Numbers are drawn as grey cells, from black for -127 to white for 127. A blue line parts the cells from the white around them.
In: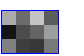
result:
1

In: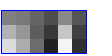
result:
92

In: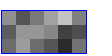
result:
-19

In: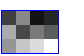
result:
22

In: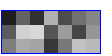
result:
-1

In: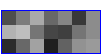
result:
-84

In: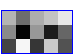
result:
-59
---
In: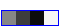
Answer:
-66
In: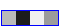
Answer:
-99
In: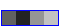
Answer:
-92
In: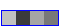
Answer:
-68
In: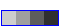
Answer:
31
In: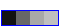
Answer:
-24
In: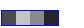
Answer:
68
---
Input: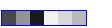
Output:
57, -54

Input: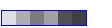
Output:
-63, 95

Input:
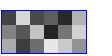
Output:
51, 43

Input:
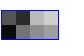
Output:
78, -116

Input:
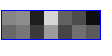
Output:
-113, -23

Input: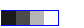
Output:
124, -101

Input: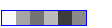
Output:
10, 121

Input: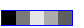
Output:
-32, -124

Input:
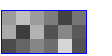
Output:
-10, -52

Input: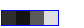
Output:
95, -81
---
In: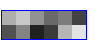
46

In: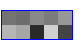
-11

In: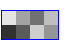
100

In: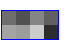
-17

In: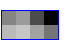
5

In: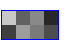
72

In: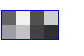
-27
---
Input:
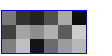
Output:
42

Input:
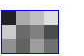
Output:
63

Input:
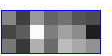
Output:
-42

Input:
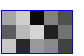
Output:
1

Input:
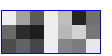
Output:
-91

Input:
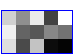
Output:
-61

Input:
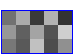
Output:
50
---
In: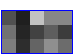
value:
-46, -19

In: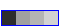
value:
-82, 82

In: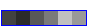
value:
-61, 25

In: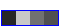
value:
-88, -47

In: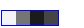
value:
116, -58

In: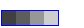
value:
-63, 78

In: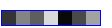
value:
-75, 34

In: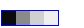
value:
-116, 111
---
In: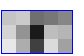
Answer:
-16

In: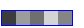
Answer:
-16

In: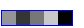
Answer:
-8

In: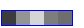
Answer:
85

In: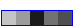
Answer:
-100

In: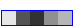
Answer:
-77

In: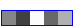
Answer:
123
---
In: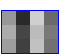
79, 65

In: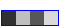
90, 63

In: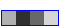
86, 48

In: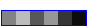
60, 23

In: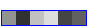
93, 65

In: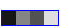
94, 5
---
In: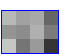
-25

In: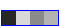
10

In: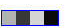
-71

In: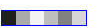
1

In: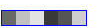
-42

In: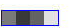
-28

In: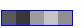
-37
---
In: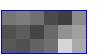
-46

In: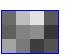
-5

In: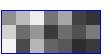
-53

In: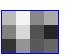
20

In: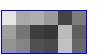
4

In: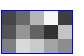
89

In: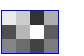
-19

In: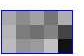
19

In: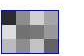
13

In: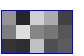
-81
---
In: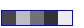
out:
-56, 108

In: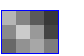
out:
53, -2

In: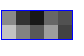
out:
9, -61

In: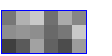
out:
-8, 27

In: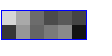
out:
86, -108

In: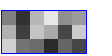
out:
0, -57

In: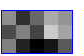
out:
14, -37

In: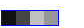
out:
-110, 23

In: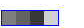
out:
-1, 81
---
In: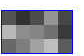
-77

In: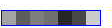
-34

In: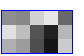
7

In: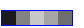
2

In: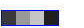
25

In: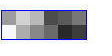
82

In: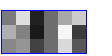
95

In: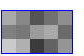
7
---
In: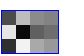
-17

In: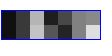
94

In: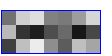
-56

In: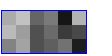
-54

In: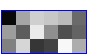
-28

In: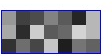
55
